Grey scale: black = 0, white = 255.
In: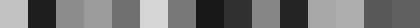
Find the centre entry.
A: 24
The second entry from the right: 88
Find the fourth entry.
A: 155
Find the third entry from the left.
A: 140

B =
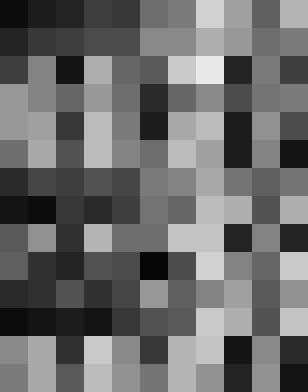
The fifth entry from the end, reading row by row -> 180
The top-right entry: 180
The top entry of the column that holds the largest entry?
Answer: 209
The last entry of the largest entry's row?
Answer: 63
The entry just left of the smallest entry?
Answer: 76
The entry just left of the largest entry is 201
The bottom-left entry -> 123
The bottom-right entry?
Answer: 21
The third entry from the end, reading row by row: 36
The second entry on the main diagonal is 56
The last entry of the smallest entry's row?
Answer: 201
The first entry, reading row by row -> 13
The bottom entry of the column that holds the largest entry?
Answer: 145
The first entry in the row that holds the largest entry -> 63
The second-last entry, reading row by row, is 145
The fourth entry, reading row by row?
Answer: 63
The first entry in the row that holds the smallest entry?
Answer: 96
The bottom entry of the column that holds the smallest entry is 116
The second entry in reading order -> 29
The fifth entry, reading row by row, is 56
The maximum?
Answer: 232
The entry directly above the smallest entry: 110
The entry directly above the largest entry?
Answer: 174

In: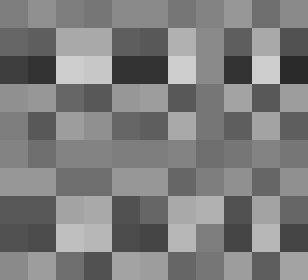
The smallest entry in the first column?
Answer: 62
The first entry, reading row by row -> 125
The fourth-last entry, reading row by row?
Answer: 118
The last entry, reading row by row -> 163
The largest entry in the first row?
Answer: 151
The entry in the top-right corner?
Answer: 138
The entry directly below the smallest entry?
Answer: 157
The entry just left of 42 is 205
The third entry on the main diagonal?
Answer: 205
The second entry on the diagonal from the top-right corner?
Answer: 169
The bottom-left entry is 138
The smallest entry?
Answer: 42
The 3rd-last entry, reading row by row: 157
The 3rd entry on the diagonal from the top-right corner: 50
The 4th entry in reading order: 118
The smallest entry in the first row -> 110
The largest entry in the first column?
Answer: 151
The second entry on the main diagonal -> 94
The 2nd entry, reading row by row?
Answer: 144
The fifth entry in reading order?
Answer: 138
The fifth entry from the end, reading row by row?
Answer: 102

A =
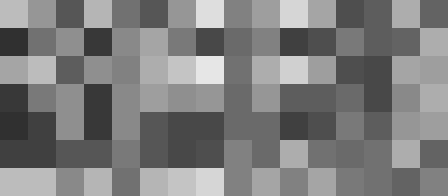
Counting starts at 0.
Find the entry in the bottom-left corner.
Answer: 188
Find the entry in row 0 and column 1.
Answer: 150
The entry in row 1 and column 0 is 48
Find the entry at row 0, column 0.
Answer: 188
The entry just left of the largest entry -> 196
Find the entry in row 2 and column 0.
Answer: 165
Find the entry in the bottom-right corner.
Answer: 129
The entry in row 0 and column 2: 86
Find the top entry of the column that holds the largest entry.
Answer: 222
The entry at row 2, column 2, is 93
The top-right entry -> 99
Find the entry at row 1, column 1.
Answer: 113
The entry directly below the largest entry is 150
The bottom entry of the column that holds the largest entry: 214
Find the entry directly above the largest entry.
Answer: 72

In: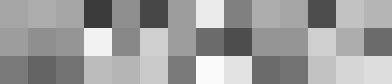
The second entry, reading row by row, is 173
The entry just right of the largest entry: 227
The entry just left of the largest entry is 122
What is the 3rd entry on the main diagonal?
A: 114
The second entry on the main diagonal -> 143
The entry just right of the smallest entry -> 143
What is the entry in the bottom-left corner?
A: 122
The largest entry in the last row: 250
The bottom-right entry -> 221
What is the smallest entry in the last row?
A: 99
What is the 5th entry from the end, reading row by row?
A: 107
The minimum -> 59
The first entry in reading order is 165

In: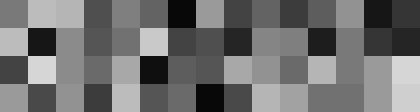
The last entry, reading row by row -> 207
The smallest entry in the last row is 8
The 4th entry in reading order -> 79
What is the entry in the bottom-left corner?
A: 154
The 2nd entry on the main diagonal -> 22
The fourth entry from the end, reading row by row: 113
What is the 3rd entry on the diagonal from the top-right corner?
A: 121
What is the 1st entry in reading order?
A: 121
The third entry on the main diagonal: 139
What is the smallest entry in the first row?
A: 8
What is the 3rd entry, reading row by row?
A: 181
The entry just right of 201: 67

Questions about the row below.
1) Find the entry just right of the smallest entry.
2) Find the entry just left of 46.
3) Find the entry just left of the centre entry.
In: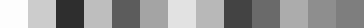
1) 190
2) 204
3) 164
